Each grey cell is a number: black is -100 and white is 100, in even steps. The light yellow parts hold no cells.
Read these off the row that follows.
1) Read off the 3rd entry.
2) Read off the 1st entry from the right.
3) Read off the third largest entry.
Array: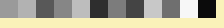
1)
-31
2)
-91
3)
48

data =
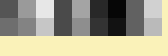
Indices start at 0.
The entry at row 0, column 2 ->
81
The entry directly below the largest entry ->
55
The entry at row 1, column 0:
-14
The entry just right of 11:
-60
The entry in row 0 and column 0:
-33

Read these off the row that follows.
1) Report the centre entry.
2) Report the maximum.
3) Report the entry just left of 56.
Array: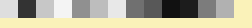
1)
82
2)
91
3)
-60

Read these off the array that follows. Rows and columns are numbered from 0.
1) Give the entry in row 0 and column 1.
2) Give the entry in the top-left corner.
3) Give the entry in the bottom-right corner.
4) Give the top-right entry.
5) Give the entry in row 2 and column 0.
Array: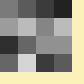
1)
-29
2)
-4
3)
-29
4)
-73
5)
-63

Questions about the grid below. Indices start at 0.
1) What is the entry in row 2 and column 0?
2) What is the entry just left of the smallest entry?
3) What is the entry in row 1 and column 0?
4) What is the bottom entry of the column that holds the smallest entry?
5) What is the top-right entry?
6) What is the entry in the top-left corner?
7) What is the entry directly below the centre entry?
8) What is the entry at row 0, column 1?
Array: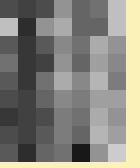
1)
-30
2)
-11
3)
50
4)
-81
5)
50
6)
-40
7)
7
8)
-49

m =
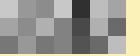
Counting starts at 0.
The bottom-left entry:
-7
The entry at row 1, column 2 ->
38
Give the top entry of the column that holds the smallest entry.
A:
-62
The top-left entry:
57
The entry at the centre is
2

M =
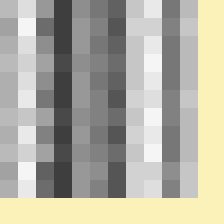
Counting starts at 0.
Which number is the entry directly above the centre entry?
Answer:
-7
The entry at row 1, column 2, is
-15
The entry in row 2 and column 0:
37
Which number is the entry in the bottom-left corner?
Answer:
37
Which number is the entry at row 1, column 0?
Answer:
27
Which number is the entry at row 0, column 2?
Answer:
19
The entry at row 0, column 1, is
74
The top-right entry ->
46
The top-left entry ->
46
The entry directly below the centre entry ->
1
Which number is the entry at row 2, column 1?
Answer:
74
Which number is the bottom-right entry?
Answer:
55
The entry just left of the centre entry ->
19
